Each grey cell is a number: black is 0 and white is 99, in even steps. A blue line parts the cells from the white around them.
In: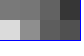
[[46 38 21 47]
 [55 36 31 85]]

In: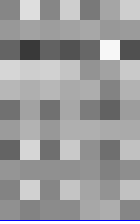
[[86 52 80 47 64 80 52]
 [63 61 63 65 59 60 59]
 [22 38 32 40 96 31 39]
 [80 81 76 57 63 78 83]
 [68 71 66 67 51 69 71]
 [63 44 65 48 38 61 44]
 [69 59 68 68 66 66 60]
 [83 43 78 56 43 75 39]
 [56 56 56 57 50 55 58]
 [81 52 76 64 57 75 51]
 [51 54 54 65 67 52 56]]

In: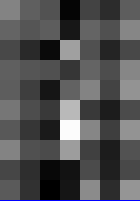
[[37 32  2 26 17 36 51]
 [33 36  9 39 31 52 39]
 [16  4 62 31 14 28 28]
 [33 31 21 39 30 52 37]
 [24  8 38 51 26 57 36]
 [30 22 72 22 11 29 46]
 [21 10 98 52 24 57 34]
 [31 29 61 25 11 32 51]
 [18  3  7 29 12 28 27]
 [19  0  8 54 17 58 35]]

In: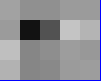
[[56 56 60 60 63]
 [ 7 32 76 70 60]
 [52 55 61 59 74]
 [52 53 60 61 69]]

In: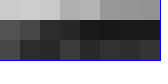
[[80 78 68 70 59 58 57 79]
 [27 17 15 10  9 10 10 32]
 [17 16 23 16 19 18 20 28]]

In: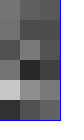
[[37 34 45]
 [30 30 44]
 [47 32 31]
 [16 25 45]
 [55 47 77]
 [31 38 19]]

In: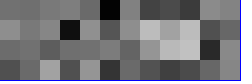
[[43 47 49 41  1 50 26 29 23 54 51 44]
 [47 52  6 56 33 55 73 63 73 31 40 55]
 [44 36 43 44 48 39 58 72 75 16 53 42]
 [41 63 31 58 20 41 32 25 29 40 52 31]]
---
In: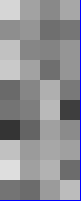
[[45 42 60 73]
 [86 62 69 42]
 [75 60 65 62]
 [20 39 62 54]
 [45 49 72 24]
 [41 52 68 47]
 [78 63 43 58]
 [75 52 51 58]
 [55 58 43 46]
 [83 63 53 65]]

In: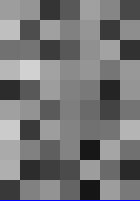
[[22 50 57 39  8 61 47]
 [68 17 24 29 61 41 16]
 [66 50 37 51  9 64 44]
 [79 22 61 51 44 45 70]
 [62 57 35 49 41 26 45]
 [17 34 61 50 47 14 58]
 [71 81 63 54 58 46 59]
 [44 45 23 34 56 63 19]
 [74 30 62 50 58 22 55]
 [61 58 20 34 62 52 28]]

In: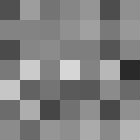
[[54 41 58 55 66 53 70]
 [42 67 27 44 56 28 56]
 [77 38 45 35 34 54 41]
 [47 79 50 83 51 71 16]
 [29 52 54 49 49 33 52]
 [51 51 50 56 62 47 59]
 [31 61 45 52 58 30 56]]

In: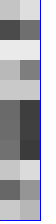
[[78 71]
 [40 58]
 [77 85]
 [44 23]
 [42 25]
 [41 24]
 [78 78]
 [72 49]
 [91 91]
 [29 43]
 [76 86]]

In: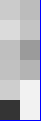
[[20 94]
 [80 94]
 [75 70]
 [74 60]
 [85 76]
 [79 73]]

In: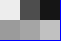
[[60 64 75]
 [92 30  8]]
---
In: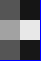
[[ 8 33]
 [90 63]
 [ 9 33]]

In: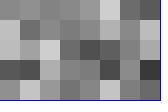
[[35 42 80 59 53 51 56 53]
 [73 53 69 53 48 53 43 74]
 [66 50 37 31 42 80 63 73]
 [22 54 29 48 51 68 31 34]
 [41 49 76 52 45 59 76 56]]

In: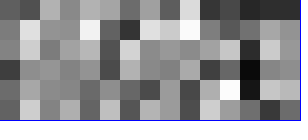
[[18 18 15 28 21 85 36 62 42 64 69 53 69 31 37]
 [57 65 44 34 49 97 79 87 20 38 94 56 57 87 48]
 [59 79 17 77 63 54 59 54 82 32 71 63 48 80 51]
 [55 52  4 40 25 66 50 53 69 29 57 51 58 55 24]
 [72 77  8 98 68 28 60 29 40 55 41 52 54 65 42]
 [42 22 43 61 80 30 60 70 33 74 39 68 51 80 38]]

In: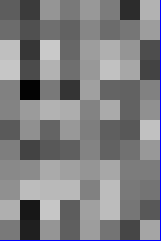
[[69 17 48 59 47 58 23 36]
 [61 46 42 52 38 43 31 42]
 [30 58 68 61 40 78 21 74]
 [26 65 75 59 43 69 29 77]
 [50 38 39 62 20 47  1 50]
 [56 38 66 51 67 69 60 51]
 [75 34 37 49 59 39 56 35]
 [59 44 38 51 37 34 26 49]
 [48 48 65 58 62 66 54 53]
 [45 47 73 50 72 72 73 56]
 [34 46 73 62 36 77  9 68]
 [64 27 45 61 37 58 12 47]]

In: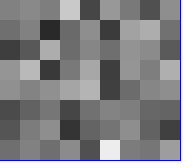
[[55 31 47 59 27 78 49 53 50]
 [44 67 63 23 55 41 16 50 43]
 [35 54 57 43 52 42 67 34 24]
 [68 49 58 24 65 47 22 72 58]
 [55 52 42 25 70 64 56 51 56]
 [39 40 49 51 44 27 46 38 29]
 [25 38 55 45 39 20 55 48 33]
 [61 46 48 92 31 54 43 50 43]]

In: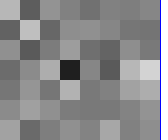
[[52 49 50 44 50 57 36 71]
 [45 46 52 56 55 40 74 38]
 [47 55 39 43 61 48 35 56]
 [82 71 35 52 12 67 54 42]
 [67 63 50 47 69 46 58 46]
 [57 51 47 47 48 56 62 54]
 [55 50 65 51 56 49 41 63]]

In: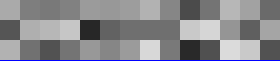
[[41 63 71 45 29 52 69 61 59 60 50 47 49 66]
 [64 37 58 83 78 43 43 43 38 15 77 71 68 33]
 [32 78 85 31 16 47 84 60 52 59 45 32 44 69]]
